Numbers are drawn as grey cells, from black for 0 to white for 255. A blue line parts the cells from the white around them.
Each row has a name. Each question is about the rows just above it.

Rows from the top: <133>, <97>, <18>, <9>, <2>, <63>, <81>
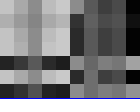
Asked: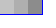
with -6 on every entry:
189 169 134
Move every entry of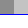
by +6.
146 201
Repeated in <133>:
140

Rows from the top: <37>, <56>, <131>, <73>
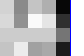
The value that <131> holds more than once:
204
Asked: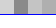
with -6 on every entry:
205 132 190 169
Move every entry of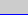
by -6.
198 198
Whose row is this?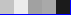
<73>

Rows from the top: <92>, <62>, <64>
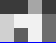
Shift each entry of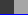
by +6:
64 172
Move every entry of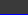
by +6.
64 64
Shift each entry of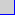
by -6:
202
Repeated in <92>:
58
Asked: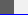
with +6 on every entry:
100 247
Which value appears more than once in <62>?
241
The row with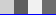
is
<64>

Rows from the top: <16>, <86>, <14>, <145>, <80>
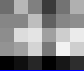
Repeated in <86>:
134
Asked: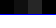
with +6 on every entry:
7 21 44  7
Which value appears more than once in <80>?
1
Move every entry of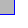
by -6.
177
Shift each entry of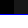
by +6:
7 29

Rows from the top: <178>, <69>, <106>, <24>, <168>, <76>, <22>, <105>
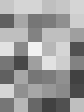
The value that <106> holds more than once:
191
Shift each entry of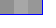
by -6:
138 161 145
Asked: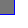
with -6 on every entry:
112
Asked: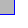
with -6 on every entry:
177
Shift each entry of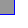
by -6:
145
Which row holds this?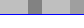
<106>

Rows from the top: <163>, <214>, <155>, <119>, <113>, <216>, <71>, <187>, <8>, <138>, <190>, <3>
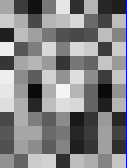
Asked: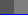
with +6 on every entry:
93 132
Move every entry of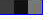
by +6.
66  23 125

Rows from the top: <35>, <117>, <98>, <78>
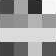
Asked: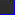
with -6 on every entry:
39
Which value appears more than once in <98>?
219
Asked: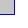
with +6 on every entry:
204

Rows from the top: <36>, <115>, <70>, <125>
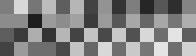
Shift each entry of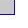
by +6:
207
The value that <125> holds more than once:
110
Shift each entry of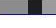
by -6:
134 134  24 149
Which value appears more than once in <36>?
126
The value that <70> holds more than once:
94
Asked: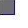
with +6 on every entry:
116

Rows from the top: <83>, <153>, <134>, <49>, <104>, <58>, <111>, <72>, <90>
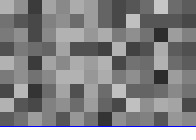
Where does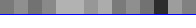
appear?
<58>
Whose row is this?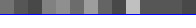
<153>
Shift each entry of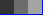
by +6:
58 114 170
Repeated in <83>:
108

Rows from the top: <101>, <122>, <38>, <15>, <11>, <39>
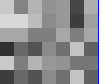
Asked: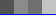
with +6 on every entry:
89 145 118 201
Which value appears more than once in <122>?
215
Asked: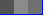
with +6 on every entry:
89 145 118
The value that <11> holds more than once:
119
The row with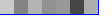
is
<101>
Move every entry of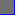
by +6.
118
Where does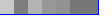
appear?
<11>

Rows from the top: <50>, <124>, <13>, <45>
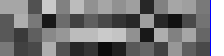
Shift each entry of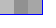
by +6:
194 151 172
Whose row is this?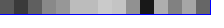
<13>

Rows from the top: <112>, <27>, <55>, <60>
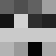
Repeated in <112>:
97
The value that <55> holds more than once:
202
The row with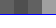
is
<112>
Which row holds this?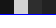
<27>
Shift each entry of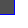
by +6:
85
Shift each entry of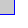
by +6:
208
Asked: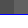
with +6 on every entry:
85 103

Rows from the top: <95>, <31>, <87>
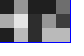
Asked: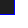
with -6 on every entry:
25
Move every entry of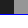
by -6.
25 144
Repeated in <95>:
31
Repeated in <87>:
186
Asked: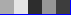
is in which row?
<31>
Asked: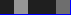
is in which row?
<95>

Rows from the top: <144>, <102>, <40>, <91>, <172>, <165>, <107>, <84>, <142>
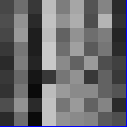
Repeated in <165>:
56
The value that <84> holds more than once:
42

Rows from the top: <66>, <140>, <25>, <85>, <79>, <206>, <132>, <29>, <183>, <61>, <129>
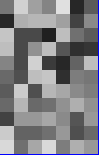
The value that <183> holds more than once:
152
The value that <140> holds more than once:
182

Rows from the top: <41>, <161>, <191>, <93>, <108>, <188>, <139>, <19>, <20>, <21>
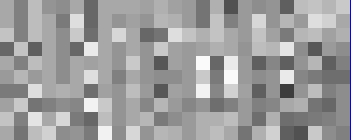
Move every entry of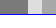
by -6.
116 116 216 162
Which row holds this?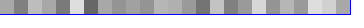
<161>
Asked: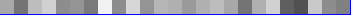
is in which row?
<21>
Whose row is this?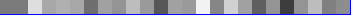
<139>
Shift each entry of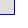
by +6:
228

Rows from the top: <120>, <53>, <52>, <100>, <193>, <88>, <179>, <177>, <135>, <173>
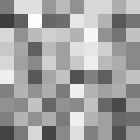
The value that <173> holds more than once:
68
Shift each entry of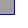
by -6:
154
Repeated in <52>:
145

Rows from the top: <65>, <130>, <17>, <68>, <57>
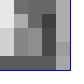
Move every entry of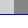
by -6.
202 128
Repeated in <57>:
91
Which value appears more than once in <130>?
173
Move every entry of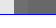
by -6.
225 105  98  98
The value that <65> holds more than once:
104

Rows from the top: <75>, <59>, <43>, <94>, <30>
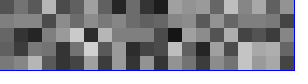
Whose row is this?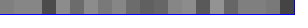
<59>
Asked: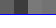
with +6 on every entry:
102  66 127 121

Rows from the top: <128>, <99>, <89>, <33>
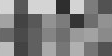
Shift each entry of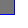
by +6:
124
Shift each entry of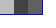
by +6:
195  73 102
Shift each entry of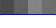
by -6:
68  90 126 104
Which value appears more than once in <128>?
212
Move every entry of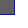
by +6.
102

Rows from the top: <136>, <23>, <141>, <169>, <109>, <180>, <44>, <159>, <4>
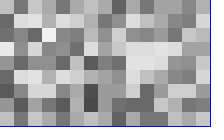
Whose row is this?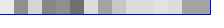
<169>
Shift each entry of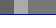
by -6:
92 164 113 113
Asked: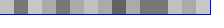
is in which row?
<4>
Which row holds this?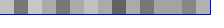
<136>

